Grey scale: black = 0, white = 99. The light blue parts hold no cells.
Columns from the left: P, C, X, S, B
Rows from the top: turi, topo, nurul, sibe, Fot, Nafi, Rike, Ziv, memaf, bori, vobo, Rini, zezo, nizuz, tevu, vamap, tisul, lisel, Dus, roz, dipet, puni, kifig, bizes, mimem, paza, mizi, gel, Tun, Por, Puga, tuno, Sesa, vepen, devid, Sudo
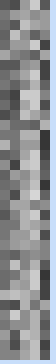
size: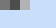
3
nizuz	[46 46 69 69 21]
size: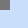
1
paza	[42 38 51 55 51]

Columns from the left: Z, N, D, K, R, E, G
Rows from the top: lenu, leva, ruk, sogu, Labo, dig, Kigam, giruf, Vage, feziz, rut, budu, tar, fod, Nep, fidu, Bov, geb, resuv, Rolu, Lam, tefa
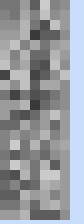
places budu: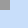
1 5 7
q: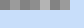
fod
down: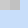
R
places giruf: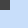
1 4
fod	[51 60 51 55 70 51 60]
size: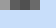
4

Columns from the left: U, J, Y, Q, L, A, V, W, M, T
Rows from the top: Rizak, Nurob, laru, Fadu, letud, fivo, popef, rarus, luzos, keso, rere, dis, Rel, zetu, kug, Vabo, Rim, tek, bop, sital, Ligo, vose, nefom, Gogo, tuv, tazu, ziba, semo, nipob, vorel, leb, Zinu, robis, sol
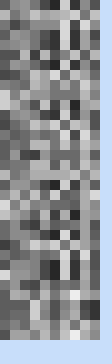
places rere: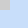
1
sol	[32 63 63 50 71 50 75 92 67 54]
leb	[36 36 36 80 54 32 50 63 28 20]
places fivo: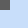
9
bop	[36 58 58 46 28 15 80 24 63 36]

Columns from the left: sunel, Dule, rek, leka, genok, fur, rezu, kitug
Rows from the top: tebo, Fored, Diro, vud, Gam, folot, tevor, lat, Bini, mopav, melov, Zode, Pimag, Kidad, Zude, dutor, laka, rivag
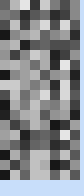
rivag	[ 9 75 39 75 75 39 75 34]
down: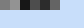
fur

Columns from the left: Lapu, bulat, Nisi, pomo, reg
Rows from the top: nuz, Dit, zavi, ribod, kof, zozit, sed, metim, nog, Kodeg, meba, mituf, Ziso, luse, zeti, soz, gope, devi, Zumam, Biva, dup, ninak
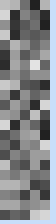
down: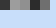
bulat
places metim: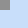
2 4 5
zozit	[21 61 34 47 65]
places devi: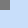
2 5
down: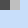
Lapu
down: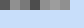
Nisi

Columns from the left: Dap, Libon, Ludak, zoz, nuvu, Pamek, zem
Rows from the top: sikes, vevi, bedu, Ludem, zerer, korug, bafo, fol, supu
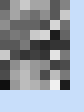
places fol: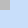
3 6
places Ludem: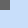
1 7
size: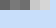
5
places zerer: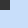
4 6 7

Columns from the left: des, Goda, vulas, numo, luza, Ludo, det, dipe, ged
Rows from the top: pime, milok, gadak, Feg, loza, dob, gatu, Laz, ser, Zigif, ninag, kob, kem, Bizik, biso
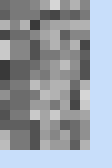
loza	[78 52 52 32 56 69 52 69 27]
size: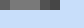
6
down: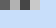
des
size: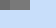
3
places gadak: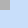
1 3 8 9
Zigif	[56 42 42 47 73 69 60 32 83]
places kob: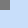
2 3

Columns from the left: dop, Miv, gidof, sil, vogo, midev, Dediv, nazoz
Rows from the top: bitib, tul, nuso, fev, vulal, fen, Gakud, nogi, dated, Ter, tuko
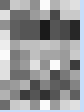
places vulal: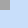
2 7
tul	[87 42 42 60 69 28 78 78]
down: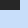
nazoz
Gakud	[87 51 60 87 56 97 60 23]

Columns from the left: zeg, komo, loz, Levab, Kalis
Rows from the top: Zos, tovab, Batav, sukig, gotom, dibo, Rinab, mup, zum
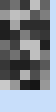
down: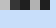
loz
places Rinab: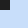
2 3
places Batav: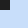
1
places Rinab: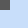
5
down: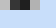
loz
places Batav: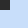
3 4 5
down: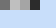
komo

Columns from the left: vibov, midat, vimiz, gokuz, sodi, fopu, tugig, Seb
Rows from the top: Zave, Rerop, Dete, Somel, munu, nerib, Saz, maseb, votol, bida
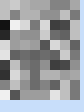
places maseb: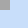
3 8
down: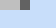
Seb
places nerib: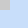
7
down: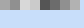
sodi
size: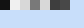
7
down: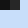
vibov
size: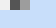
3

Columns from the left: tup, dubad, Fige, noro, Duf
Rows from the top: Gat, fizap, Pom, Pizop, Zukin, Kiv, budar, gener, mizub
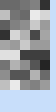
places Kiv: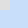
1 2
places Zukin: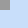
2 4 5
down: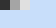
tup
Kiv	[87 87 24 24 24]

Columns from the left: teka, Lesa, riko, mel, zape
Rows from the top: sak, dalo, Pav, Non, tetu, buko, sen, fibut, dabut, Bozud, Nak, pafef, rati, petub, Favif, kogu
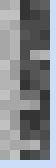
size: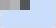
3
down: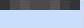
riko
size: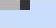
3
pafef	[70 60 20 20 24]
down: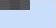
zape

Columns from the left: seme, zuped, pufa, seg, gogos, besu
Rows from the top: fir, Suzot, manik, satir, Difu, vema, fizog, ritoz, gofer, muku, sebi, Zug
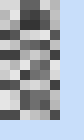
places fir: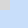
1 2 5
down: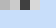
seme
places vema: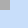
3 5
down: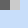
seg
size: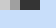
4
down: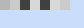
seme

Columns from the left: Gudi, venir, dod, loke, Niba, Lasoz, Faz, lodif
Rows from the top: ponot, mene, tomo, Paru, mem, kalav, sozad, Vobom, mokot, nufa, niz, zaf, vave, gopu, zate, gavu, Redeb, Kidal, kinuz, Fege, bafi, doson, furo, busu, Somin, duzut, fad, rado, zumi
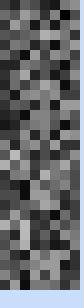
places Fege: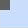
6 8
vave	[ 9 14 37 47 51 33  5 29]
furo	[68 42 72 24 19 47 29 42]
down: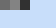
Faz
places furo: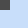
7

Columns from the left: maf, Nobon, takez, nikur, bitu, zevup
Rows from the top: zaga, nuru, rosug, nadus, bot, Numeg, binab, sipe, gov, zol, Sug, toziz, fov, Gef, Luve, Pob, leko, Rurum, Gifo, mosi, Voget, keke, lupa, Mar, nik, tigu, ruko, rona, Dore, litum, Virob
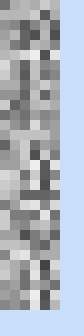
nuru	[71 71 71 79 35 67]
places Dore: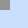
1 5
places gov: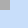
1 2 4 6
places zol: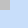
4
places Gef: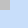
2 3 4 5
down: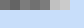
takez

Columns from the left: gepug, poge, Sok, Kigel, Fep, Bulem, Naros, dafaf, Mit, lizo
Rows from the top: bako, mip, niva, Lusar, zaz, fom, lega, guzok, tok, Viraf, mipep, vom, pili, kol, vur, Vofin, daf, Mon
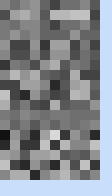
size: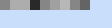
9
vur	[16 62 21 21 75 21 71 52 52 75]
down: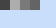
Bulem
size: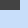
2
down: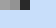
Kigel
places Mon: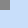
1 5 8 10

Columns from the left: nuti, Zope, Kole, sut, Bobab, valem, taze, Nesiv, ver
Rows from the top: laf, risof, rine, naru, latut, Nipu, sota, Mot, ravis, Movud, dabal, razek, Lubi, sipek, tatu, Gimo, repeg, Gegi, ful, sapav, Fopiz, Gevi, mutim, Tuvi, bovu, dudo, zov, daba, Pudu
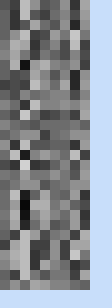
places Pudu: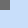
1 3 8
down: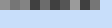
Bobab
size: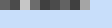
9
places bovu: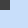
1 4 5 7

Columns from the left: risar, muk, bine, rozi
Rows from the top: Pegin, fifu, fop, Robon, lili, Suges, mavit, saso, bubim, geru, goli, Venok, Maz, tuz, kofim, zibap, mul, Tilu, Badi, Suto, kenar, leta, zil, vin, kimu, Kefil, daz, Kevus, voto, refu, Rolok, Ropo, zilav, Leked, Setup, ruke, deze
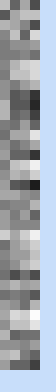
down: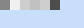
rozi
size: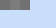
3
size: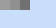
3
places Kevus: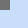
1 3

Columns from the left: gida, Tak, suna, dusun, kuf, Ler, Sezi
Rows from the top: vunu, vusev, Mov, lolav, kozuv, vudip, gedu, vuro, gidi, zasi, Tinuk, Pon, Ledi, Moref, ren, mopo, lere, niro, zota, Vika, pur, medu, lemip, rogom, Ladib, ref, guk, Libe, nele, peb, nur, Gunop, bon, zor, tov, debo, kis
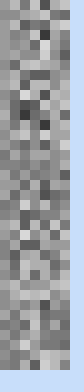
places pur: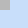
5
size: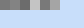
6
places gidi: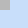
2 4 5 7
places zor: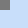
2 6 7
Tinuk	[60 42 32 37 76 64 76]
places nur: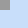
2 4 6
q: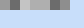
guk

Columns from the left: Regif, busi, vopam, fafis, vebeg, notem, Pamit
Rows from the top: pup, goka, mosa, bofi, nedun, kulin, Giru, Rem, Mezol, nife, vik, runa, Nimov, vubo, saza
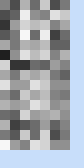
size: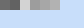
6
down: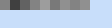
notem
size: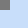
1

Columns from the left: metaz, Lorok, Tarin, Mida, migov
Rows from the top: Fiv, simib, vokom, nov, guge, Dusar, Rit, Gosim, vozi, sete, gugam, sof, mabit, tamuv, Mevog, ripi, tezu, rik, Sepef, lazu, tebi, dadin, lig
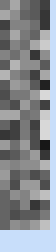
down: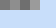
Tarin
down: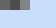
metaz
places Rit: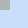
2

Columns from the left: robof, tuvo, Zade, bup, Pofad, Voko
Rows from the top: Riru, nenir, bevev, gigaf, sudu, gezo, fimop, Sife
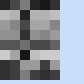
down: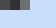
Zade
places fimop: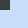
2 5
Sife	[19 24 48 24 19 24]

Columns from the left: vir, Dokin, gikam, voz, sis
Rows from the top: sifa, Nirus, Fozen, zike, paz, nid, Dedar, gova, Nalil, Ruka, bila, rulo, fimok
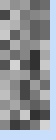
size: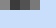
4
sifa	[69 56 61 37 42]
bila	[56 65 47 37 47]
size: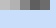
5
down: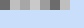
sis
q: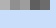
sifa

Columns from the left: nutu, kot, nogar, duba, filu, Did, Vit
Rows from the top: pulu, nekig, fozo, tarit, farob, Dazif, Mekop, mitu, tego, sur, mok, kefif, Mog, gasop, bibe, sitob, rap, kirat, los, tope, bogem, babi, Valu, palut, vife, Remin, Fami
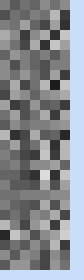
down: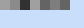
kot
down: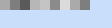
filu
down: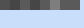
nogar

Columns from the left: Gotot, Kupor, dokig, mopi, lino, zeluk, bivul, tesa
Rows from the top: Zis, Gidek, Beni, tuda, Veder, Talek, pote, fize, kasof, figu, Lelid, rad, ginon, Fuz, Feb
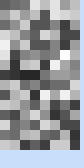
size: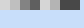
8
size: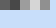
5
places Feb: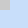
1 6 7
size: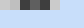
6
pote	[70 20 74 79 24 93 65 51]
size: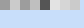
8

